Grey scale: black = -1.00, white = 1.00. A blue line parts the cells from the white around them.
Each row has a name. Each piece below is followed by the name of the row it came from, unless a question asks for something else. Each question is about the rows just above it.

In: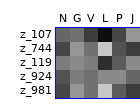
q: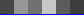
z_981
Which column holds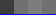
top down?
V

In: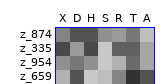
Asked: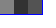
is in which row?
z_659
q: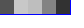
z_659
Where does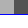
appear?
z_659
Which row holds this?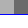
z_954
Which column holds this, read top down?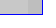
S

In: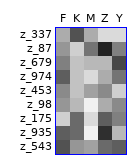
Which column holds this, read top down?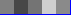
Y
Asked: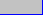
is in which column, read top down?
K
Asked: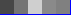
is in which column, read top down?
Y
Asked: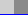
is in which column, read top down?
Y
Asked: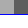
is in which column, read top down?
Z

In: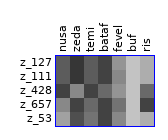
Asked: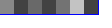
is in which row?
z_657
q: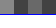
z_657
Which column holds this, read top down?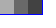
ris

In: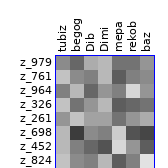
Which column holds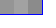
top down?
Dib
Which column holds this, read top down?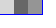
rekob
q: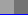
z_261
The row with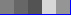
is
z_452
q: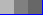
z_452

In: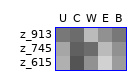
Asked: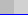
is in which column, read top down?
E
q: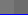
z_913
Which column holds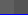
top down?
C
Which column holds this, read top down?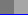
U
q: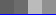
z_745
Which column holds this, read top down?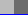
W

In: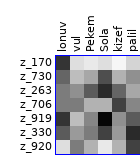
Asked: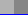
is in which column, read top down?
Pekem
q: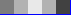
z_920
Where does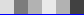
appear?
z_920

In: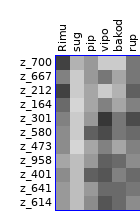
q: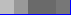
z_641
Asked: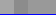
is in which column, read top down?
Rimu

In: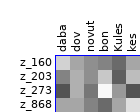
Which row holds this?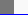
z_273
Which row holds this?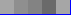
z_160

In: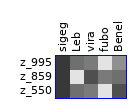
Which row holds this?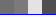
z_550
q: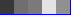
z_995
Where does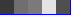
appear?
z_550
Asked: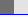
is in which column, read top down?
Leb
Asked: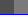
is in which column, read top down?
vira
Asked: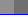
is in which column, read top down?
Benel

